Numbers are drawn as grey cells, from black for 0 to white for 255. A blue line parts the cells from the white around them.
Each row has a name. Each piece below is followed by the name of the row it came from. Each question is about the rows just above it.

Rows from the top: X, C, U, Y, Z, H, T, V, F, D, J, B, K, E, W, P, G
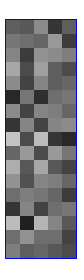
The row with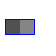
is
B
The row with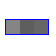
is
Z
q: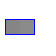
V

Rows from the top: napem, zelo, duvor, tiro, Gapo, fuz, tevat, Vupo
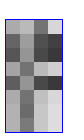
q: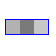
Vupo
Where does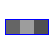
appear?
zelo
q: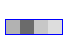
tevat
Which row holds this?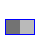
tiro
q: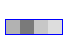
Vupo
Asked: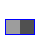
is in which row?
zelo

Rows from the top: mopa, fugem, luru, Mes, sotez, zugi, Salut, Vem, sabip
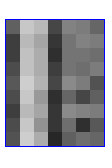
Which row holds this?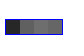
sabip
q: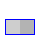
sotez

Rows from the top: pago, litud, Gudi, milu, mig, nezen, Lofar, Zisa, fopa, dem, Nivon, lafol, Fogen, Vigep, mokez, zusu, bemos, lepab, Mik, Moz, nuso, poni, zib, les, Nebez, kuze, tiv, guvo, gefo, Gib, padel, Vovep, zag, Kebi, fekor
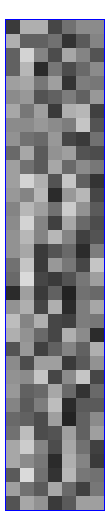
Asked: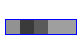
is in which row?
fekor
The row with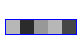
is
Fogen
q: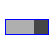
pago
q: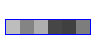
poni

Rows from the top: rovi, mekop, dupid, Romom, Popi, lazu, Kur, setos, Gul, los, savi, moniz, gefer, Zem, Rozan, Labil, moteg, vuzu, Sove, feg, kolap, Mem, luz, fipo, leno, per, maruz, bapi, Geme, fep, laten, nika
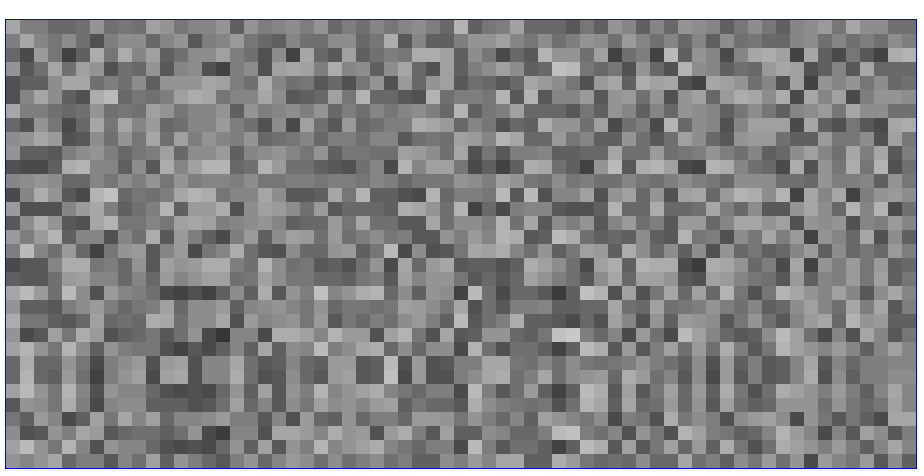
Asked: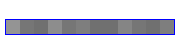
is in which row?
moniz
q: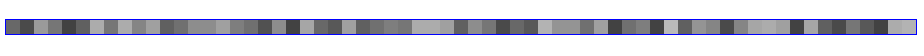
dupid

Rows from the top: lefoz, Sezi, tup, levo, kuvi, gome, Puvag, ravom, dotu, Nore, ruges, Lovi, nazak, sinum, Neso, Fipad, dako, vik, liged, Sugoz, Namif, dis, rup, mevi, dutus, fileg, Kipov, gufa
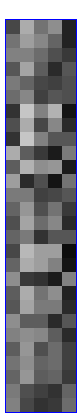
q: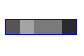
Namif
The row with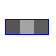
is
levo
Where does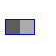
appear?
Sugoz
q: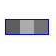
Sugoz
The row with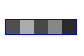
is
ravom
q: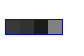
liged
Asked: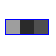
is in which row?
Lovi

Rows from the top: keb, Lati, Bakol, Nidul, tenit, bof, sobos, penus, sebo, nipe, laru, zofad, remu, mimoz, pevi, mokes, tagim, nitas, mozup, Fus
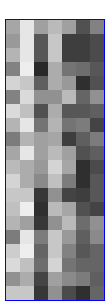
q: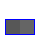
tagim
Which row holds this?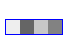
tagim
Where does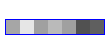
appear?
nipe

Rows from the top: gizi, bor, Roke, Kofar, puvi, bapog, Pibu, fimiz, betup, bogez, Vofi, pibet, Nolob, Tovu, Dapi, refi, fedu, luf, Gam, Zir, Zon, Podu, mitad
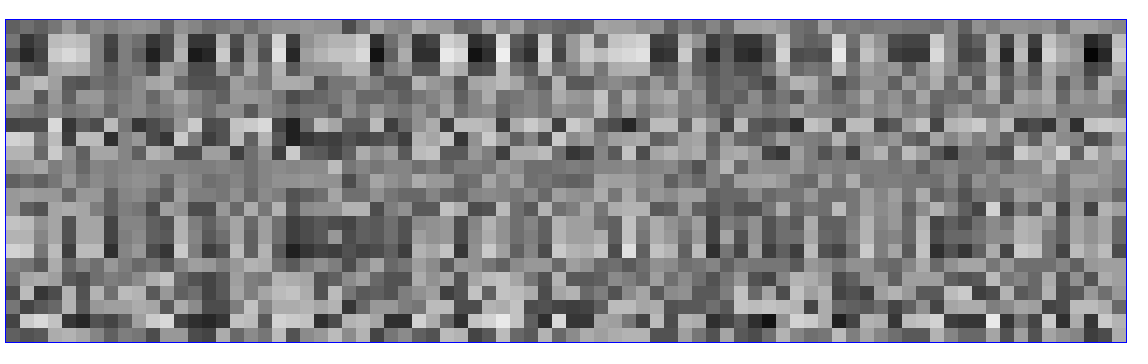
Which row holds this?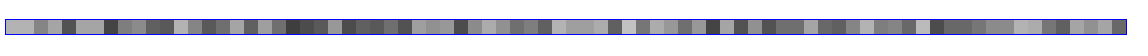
refi
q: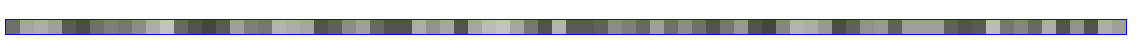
Gam

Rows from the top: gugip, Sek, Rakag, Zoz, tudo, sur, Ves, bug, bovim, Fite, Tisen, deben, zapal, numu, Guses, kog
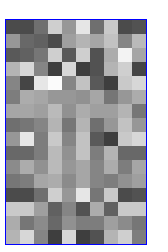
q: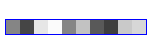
tudo
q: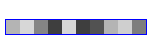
kog
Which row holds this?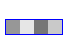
zapal

